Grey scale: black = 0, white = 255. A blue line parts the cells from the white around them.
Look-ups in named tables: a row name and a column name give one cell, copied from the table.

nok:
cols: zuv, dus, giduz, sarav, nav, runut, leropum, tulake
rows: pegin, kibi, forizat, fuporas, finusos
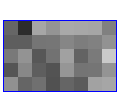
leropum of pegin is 165
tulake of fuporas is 148
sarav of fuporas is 83
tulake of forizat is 202
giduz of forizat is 87
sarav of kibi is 118
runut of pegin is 167
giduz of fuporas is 94
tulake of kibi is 146

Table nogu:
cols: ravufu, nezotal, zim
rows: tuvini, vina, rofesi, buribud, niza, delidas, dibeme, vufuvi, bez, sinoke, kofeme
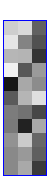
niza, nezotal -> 168
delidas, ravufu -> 90
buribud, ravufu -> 241
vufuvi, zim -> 169
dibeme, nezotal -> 114
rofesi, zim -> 52
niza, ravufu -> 22
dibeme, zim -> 71
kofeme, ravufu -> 137
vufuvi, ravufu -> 122
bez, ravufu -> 146
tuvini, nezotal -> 217
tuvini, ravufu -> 206
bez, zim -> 103
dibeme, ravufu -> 124
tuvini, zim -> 97
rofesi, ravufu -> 182
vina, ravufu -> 229
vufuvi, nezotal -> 34
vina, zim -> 81

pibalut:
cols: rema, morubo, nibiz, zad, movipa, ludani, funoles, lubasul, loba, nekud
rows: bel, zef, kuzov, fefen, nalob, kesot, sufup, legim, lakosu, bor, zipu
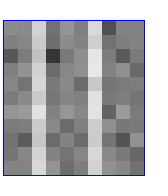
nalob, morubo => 116
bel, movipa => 148
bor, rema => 117
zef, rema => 128
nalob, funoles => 200
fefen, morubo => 147
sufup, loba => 155
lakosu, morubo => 92
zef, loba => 126
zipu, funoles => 209
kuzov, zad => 53
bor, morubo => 135
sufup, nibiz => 225
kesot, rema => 123
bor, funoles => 215
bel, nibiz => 210
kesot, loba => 126
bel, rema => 140
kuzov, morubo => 124

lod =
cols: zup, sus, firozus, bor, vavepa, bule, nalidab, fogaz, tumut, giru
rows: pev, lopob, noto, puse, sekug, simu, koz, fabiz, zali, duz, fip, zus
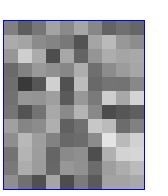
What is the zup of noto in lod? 151
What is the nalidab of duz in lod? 78
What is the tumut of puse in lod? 156
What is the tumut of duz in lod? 211
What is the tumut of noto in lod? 165
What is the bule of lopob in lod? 83
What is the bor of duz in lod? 101
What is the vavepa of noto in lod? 167
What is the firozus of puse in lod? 153
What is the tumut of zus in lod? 163
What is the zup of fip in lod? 121
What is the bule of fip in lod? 145
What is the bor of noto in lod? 78
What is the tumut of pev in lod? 112
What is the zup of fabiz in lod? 160
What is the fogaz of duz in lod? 176
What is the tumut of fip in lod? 173
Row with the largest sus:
noto

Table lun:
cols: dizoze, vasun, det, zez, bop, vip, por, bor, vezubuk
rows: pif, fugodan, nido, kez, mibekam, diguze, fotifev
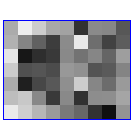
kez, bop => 152
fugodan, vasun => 133
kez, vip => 145
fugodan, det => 97
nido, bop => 137
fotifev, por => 50
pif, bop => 162
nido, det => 46
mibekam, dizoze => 171

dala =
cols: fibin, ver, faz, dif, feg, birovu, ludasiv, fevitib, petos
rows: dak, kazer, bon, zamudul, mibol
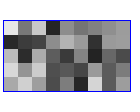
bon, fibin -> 187
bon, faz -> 171
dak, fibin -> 231
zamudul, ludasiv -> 154
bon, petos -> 75
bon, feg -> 58
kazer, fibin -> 41
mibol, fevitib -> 91
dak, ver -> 120
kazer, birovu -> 154
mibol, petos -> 157
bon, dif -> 93
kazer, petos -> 157
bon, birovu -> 132
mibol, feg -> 125
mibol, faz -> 158
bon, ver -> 44
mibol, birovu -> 38
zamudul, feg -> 88
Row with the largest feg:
kazer

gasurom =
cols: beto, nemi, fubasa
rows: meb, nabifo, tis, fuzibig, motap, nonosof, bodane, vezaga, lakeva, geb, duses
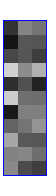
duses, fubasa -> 62
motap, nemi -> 81
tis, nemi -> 85
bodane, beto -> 25
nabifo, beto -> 21
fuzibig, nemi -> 140
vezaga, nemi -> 116
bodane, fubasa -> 127
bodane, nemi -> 128
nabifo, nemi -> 87
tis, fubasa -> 61
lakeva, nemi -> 88
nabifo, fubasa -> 85
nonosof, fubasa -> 110
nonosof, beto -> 203
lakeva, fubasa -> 86
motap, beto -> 46
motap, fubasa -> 35
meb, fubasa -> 117

